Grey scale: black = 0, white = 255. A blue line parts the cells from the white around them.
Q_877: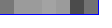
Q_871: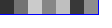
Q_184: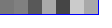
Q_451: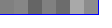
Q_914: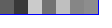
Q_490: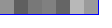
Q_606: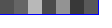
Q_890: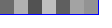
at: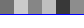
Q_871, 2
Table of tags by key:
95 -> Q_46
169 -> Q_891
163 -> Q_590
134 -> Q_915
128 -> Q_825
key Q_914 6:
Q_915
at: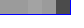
Q_877, 2
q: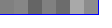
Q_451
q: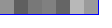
Q_490
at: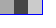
Q_184, 4

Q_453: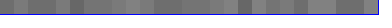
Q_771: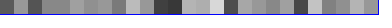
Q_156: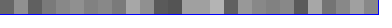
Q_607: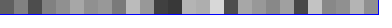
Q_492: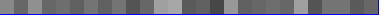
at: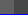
Q_492, 15
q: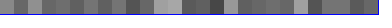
Q_492
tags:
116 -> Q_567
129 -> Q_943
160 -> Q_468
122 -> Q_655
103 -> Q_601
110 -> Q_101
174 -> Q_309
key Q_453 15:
Q_567
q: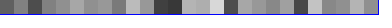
Q_607

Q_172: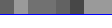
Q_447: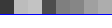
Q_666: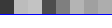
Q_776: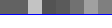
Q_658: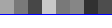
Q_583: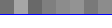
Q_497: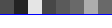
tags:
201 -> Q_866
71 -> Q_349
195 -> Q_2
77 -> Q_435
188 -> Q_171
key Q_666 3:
Q_2
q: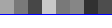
Q_658
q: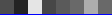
Q_497
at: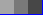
Q_658, 1

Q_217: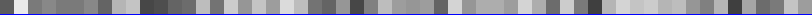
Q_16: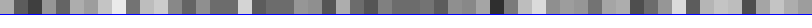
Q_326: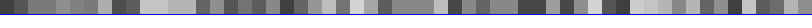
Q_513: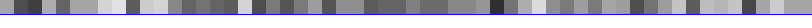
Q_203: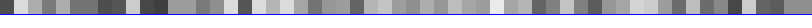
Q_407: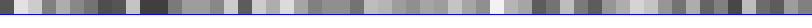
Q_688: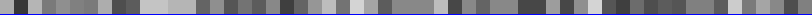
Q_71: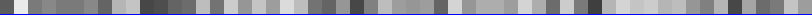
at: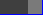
Q_407, 11
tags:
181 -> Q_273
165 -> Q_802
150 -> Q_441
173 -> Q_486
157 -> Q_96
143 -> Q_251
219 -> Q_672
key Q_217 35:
Q_486
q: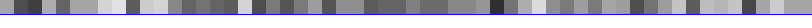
Q_513
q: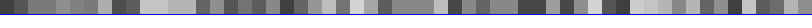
Q_326
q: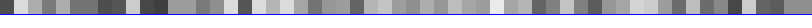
Q_203
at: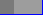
Q_407, 13

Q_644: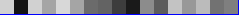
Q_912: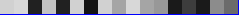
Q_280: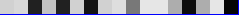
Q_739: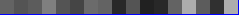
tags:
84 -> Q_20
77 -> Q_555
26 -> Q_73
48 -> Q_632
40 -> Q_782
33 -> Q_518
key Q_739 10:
Q_20
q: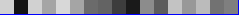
Q_644
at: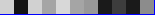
Q_912, 6
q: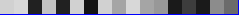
Q_912
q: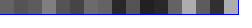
Q_739
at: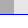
Q_280, 15

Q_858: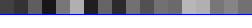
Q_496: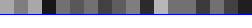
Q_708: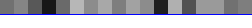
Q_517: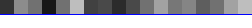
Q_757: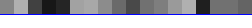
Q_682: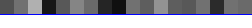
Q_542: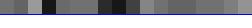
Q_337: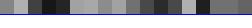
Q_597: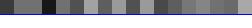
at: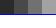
Q_517, 9
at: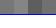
Q_517, 13

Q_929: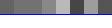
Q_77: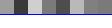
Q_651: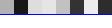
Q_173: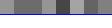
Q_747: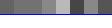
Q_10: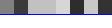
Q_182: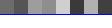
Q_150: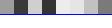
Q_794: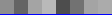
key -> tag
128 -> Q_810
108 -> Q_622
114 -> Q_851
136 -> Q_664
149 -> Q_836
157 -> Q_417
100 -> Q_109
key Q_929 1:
Q_109
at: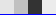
Q_651, 4
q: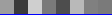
Q_77
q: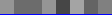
Q_173

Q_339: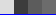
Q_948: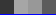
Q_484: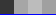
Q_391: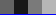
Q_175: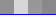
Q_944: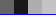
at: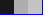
Q_944, 2
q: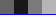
Q_391
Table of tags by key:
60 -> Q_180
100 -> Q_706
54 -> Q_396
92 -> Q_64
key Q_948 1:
Q_396
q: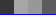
Q_948

